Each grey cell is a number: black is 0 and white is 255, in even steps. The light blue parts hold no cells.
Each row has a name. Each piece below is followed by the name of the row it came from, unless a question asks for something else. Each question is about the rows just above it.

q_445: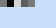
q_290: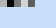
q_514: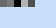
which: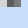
q_445
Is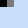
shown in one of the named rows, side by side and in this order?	yes
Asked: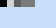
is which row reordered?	q_445
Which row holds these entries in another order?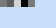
q_445
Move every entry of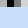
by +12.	[191,19,134,223]
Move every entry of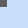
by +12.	[106]
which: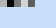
q_290

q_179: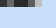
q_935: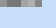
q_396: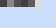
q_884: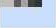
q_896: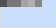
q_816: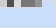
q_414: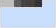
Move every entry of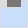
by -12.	[208,107,107]
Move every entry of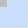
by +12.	[202]

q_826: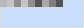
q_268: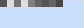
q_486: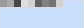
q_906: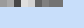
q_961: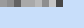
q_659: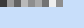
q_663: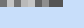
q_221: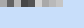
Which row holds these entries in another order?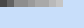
q_961
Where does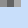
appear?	q_961
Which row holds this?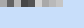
q_221
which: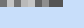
q_663
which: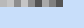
q_826

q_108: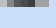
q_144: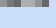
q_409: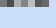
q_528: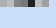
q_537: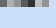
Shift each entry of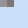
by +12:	[159,132]
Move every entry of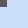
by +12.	[101]
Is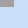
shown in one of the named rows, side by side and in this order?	yes
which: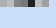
q_528
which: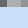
q_144

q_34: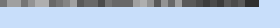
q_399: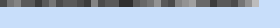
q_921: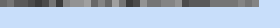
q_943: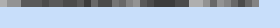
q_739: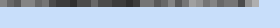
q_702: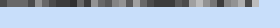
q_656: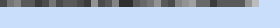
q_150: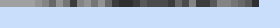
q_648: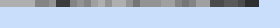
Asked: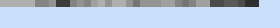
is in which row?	q_648
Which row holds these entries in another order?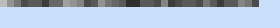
q_399
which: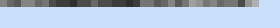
q_739
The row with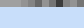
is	q_150

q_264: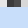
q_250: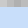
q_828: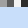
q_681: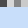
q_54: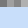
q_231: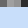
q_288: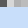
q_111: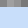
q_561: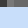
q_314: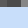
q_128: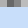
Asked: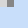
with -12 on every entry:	[203,122]
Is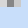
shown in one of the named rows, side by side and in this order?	yes
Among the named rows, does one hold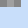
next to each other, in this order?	no
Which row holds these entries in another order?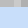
q_250
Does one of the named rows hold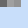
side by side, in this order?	yes

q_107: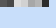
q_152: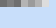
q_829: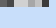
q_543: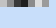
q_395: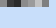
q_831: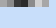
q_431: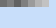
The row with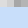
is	q_107
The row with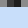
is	q_543

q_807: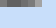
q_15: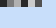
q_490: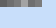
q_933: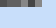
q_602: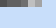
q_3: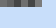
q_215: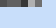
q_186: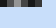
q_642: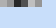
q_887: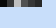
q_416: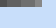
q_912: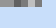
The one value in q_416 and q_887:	[81]
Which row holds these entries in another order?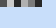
q_15
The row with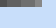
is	q_416
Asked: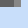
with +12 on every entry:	[109,109,147]
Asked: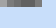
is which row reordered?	q_807
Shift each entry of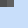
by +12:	[93,109]

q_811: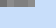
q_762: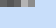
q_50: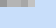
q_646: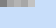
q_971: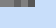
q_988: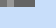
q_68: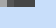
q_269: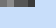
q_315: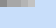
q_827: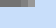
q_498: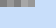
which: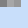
q_498
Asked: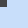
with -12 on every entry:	[58]
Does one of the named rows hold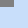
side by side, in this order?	yes

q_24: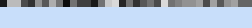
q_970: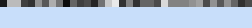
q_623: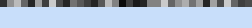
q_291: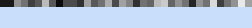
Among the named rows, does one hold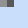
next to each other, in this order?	yes
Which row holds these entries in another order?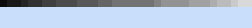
q_24
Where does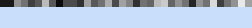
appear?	q_291

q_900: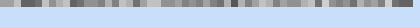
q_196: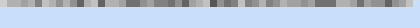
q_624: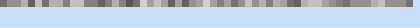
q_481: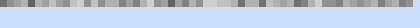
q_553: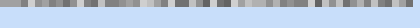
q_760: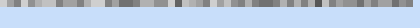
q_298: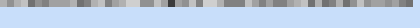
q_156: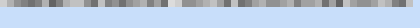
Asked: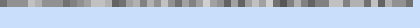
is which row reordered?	q_624
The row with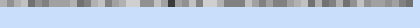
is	q_298

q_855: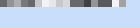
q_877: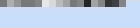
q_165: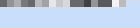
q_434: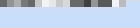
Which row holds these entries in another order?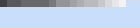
q_165
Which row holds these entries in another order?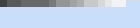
q_855
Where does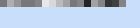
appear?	q_877
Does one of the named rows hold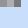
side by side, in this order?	yes

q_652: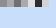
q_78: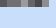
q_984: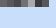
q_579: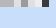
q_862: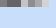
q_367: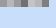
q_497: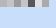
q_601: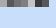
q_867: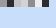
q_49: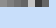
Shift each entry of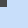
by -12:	[61]
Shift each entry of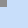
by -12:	[130]
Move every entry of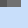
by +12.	[100,125,125]

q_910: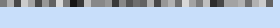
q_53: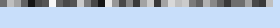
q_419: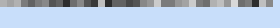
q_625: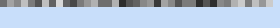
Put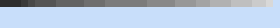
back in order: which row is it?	q_419
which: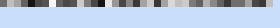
q_53
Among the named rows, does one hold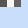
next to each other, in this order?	yes
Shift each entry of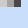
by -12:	[191,151,60]
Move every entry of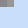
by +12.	[148,163]
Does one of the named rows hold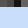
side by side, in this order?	no
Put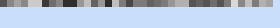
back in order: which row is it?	q_625

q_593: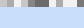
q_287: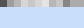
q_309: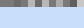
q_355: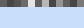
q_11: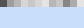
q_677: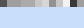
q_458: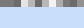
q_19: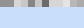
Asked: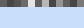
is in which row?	q_355
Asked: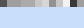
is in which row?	q_677
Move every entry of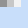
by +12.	[158,211,254]

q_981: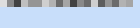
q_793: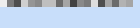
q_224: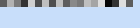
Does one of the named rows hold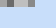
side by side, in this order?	no
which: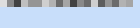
q_981
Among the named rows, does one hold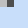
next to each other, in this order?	yes

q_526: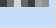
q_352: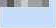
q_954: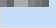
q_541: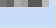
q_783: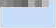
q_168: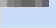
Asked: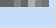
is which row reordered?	q_168
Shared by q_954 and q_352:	[130]
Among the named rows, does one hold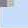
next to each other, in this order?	yes
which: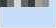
q_526
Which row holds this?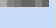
q_168
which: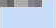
q_954
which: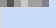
q_352

